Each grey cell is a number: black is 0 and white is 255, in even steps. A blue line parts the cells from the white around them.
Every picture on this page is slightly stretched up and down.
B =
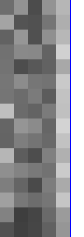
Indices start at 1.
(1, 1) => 110
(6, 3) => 118
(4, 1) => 113
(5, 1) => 115
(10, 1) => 100
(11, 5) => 176
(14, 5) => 197
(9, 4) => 102
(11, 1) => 182
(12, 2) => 131
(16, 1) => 81
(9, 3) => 139
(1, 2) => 147
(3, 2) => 150
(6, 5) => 201
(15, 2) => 62
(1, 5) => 182
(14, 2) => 120
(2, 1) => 164
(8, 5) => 192
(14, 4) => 118
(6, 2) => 140
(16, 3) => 70
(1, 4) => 147
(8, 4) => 123
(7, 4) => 92

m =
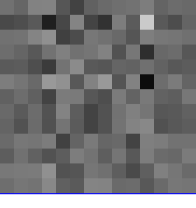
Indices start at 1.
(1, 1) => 113
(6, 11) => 12
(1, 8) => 106
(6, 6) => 88
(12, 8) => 112
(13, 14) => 117
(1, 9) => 111
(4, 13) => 108
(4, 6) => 113
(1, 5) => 86
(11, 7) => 115
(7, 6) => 122
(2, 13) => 77
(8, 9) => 114
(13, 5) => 96
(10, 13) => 114
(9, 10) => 131
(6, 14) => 100
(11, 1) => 93
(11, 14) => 123
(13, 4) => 136
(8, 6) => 93
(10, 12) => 124
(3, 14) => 112
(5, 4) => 59
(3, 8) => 113
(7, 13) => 94
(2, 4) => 31
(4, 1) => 109
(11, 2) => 113
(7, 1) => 97
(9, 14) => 93
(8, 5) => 131
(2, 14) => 100
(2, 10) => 91

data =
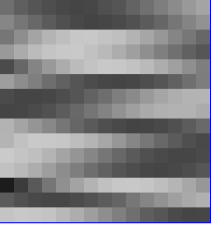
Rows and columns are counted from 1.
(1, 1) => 111
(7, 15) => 180
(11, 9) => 104
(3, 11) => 166
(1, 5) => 72
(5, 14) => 143
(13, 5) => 144
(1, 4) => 78
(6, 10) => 71
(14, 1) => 91
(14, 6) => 75
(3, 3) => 164
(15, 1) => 196
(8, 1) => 69
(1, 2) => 95
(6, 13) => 97
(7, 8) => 110
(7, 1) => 75
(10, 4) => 200
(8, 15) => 171
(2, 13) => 118
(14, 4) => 70
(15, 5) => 184
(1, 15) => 164
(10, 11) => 119
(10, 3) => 201
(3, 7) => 200
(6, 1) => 158
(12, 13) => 72
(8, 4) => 81
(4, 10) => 159
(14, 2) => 80
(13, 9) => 199
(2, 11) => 91
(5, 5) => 172
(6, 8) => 71
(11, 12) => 74
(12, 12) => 69
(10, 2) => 193
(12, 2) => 185
